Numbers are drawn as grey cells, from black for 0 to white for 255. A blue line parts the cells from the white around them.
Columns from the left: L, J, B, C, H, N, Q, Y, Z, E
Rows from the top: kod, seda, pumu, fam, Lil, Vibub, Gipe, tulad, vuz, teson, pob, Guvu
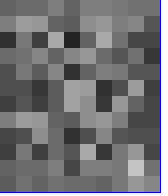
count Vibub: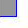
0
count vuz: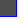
4
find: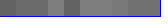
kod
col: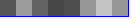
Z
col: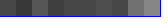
E

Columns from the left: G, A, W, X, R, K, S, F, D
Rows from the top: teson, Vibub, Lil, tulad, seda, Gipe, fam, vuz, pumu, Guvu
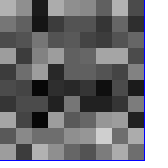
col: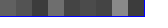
A
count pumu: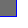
3
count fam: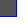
0
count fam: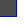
2
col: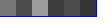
G
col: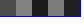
D

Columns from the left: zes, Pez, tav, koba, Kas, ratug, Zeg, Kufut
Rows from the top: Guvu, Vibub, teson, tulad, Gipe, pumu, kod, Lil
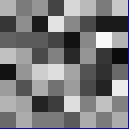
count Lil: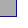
3
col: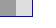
Kas
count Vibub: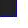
0
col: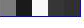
Zeg

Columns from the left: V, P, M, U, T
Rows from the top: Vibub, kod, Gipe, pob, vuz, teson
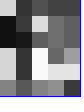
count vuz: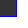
1
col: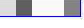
M
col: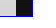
V
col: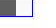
M
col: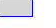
V
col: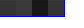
P

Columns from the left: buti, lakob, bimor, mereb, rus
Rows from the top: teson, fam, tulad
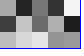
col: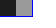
rus
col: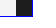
rus
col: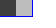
buti
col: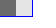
bimor
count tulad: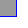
1

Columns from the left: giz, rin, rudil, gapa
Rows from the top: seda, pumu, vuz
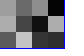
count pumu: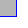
0
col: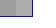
giz

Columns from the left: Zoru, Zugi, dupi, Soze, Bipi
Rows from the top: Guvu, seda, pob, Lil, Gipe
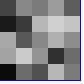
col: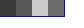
Zugi
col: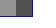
dupi
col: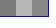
dupi
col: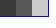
Zugi

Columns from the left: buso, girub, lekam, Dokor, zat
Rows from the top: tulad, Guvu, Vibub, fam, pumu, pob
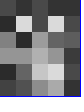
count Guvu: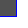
0
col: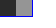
girub
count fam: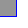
3
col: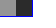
buso
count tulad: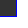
3
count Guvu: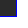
1

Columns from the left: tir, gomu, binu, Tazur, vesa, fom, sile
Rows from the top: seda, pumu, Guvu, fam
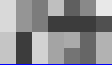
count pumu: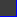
3
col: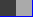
vesa

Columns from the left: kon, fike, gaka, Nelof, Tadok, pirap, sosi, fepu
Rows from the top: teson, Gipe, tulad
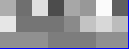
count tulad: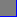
3
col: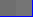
fike
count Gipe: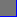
3
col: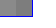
Tadok
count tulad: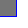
0
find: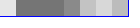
Gipe
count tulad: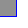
5

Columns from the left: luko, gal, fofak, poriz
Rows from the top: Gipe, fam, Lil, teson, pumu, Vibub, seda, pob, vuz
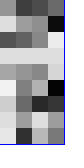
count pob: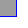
2
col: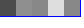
fofak
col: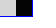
poriz
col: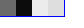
poriz
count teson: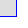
4
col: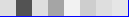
luko
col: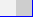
luko

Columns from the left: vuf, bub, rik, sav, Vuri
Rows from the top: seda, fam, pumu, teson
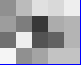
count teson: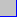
2
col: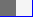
vuf

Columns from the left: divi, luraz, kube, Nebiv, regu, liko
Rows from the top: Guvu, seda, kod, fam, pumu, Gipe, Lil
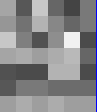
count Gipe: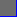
3
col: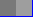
kube
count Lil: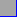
0
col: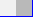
regu
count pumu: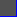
1

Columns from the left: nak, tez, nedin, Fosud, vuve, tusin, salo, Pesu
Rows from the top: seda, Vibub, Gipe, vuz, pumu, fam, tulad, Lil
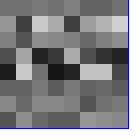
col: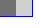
Pesu
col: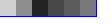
Pesu

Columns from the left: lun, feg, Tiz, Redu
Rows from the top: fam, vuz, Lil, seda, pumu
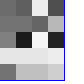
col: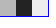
Redu
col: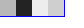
Redu
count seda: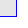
3
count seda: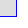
0
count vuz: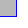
1

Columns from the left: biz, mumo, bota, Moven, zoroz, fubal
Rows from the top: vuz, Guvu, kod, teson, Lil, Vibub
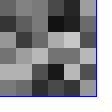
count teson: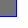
3
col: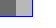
bota
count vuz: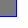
1
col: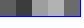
mumo
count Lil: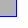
2
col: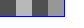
fubal

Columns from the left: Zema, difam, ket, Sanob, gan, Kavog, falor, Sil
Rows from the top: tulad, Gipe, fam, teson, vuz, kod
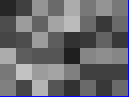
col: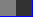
gan
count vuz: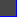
0
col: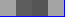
Sanob
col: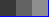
falor
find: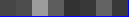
fam
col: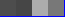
Zema

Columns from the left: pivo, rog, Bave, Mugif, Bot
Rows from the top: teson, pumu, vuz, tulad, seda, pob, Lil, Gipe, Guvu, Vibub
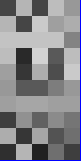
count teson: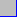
1
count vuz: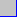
4
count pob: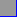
2
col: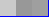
Bot
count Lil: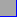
2

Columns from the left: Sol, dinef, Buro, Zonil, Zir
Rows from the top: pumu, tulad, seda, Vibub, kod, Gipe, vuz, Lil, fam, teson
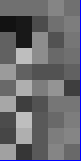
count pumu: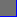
4
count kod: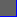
2

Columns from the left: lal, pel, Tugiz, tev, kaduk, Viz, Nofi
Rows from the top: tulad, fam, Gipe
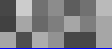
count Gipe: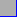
1
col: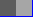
kaduk
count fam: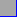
3

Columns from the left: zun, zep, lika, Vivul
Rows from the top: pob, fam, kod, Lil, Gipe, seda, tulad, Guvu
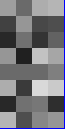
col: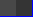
lika
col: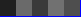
zep
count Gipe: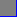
1

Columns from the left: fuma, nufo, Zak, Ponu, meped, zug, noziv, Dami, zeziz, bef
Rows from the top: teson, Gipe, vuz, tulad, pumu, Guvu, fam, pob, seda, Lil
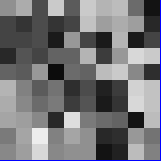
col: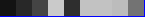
bef
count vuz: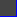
4

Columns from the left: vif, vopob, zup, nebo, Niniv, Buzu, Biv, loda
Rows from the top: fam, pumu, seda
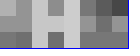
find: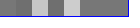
seda
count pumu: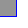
4
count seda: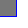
4
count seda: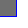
2

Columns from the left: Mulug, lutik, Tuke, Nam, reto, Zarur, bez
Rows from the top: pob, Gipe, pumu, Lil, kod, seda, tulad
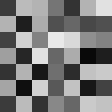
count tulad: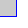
1
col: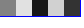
Tuke
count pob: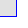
1

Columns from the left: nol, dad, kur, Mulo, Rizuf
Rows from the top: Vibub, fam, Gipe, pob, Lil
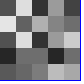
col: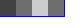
Rizuf
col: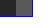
nol
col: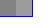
Mulo
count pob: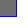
3
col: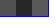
nol
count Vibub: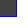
1
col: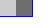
Rizuf

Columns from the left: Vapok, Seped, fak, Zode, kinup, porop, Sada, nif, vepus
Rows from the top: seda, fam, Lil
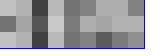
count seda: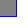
2
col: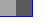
Sada
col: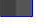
fak
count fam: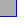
1

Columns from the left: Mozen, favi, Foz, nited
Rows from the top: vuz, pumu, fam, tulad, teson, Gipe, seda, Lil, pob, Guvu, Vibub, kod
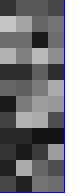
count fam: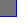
0
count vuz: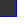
1
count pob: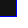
2
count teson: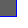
1

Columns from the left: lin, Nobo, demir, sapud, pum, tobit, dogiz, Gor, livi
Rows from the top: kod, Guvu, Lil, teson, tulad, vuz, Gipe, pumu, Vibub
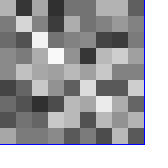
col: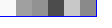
sapud
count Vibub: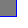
3
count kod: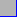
3
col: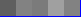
livi
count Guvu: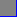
3
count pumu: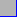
1

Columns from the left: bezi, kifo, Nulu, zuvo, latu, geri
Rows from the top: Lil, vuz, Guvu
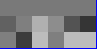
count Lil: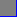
0
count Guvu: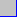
0
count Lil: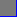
6
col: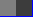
kifo

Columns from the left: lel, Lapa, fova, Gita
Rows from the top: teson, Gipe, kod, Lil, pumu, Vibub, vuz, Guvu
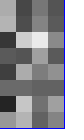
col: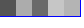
Lapa
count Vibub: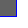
2

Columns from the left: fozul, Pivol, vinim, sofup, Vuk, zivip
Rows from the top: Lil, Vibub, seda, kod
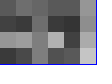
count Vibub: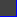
1
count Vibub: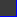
2
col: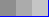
zivip
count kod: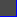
1
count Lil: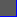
3
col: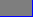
vinim

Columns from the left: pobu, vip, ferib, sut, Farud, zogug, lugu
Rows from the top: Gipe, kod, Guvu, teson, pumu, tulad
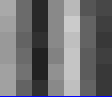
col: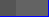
zogug
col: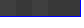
lugu
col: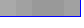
pobu

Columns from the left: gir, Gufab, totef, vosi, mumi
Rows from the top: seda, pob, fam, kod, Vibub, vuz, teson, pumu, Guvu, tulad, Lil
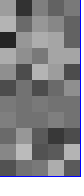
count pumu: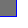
3
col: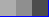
gir
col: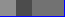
Gufab
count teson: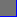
3
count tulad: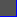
1
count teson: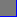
2

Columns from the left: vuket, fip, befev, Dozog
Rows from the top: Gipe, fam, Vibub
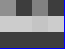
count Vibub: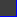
4
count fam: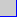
3
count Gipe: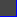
0
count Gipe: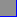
1

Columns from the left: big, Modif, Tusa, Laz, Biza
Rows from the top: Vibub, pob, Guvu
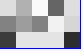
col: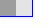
Modif
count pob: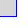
1
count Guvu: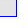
3
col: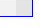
Laz

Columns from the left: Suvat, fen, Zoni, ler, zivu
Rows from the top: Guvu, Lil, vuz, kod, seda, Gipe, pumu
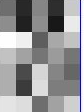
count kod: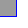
1
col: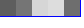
Zoni
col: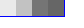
zivu
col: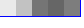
zivu
